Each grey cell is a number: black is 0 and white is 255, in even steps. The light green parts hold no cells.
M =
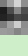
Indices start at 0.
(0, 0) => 123
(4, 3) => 147
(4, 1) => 151
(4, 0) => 155
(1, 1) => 76
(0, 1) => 164
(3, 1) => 161

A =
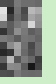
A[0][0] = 78
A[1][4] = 184
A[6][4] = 73
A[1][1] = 39
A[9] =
[53, 139, 135, 92, 23, 67]
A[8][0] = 96
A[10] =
[79, 76, 121, 107, 105, 107]
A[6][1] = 140
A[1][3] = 73
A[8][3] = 122
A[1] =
[226, 39, 114, 73, 184, 170]
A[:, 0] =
[78, 226, 213, 116, 52, 123, 65, 39, 96, 53, 79]
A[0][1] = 76
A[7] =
[39, 53, 159, 106, 81, 109]
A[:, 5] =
[105, 170, 149, 143, 106, 100, 110, 109, 60, 67, 107]
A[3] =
[116, 93, 119, 131, 214, 143]
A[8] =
[96, 184, 86, 122, 103, 60]
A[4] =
[52, 91, 143, 121, 94, 106]
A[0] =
[78, 76, 122, 110, 110, 105]

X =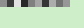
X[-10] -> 143
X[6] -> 53

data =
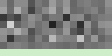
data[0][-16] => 144
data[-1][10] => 114
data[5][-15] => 54
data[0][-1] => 144
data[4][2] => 173
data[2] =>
[56, 86, 67, 115, 143, 129, 95, 121, 119, 47, 135, 140, 91, 112, 123, 127]
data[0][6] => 108
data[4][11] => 68
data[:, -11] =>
[120, 112, 129, 113, 110, 126, 116]
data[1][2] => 172
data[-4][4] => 137
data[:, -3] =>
[115, 131, 112, 101, 95, 150, 113]
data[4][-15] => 135
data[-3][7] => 132
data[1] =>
[160, 108, 172, 130, 67, 112, 137, 168, 116, 156, 106, 110, 122, 131, 107, 133]
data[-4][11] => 47
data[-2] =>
[139, 54, 110, 115, 93, 126, 102, 184, 136, 128, 126, 195, 110, 150, 100, 117]
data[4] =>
[148, 135, 173, 143, 81, 110, 127, 132, 113, 150, 89, 68, 131, 95, 115, 138]
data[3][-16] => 91
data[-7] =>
[144, 105, 139, 139, 84, 120, 108, 155, 125, 148, 103, 121, 127, 115, 111, 144]
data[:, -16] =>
[144, 160, 56, 91, 148, 139, 103]
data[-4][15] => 148

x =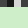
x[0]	68
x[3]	62
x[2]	214

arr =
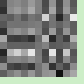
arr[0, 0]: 63
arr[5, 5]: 105
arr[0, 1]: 132
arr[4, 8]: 83
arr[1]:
[48, 140, 153, 135, 169, 128, 80, 165, 74, 153, 98]
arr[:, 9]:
[143, 153, 107, 119, 148, 62, 101, 198, 135, 68, 135]
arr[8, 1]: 130
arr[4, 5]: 130
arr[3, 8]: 99
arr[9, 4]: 53
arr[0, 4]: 153
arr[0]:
[63, 132, 139, 127, 153, 129, 74, 147, 69, 143, 87]
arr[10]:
[94, 124, 143, 112, 150, 112, 146, 151, 17, 135, 166]
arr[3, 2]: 114
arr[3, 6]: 87
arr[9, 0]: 143
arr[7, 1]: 180
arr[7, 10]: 85
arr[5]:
[168, 63, 59, 66, 47, 105, 187, 40, 95, 62, 174]
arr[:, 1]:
[132, 140, 92, 115, 134, 63, 97, 180, 130, 71, 124]
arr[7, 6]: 69
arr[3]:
[86, 115, 114, 115, 121, 125, 87, 116, 99, 119, 93]
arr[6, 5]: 116
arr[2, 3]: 89
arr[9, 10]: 140
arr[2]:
[100, 92, 114, 89, 116, 106, 211, 117, 39, 107, 233]

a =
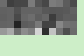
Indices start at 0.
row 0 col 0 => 108
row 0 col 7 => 124
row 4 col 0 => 152
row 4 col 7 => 194
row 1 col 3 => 99
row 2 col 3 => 102
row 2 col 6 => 102
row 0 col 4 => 123
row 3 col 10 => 110
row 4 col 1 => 169
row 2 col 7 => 61
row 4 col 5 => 212
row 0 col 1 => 63
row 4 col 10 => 107
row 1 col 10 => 97
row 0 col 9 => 92
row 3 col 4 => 97
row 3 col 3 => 93
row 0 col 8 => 118

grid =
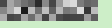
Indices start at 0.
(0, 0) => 73
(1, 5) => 112
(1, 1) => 170
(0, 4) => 96
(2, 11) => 69
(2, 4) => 110
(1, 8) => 182
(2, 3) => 162
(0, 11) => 124
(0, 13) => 108
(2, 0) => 172

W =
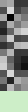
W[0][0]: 157
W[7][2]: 56
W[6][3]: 192
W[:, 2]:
[56, 68, 155, 120, 185, 70, 183, 56, 51, 45, 81, 176, 118]
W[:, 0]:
[157, 80, 169, 57, 35, 106, 50, 121, 196, 207, 84, 118, 59]
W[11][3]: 152
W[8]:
[196, 98, 51, 31]
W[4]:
[35, 100, 185, 210]

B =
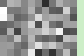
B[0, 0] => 112
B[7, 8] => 119
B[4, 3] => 151
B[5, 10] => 181
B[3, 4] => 209
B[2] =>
[251, 164, 100, 111, 146, 218, 161, 172, 166, 155, 83]
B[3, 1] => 108
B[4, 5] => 178
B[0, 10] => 138
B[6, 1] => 157
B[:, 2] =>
[171, 120, 100, 133, 67, 192, 122, 114]
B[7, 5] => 51
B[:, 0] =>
[112, 255, 251, 100, 91, 145, 154, 155]
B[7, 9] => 187
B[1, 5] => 110
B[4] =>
[91, 175, 67, 151, 172, 178, 208, 181, 243, 75, 84]
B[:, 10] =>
[138, 112, 83, 161, 84, 181, 121, 101]
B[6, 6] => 174
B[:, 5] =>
[137, 110, 218, 77, 178, 113, 224, 51]
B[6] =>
[154, 157, 122, 104, 172, 224, 174, 201, 161, 128, 121]
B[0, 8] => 174
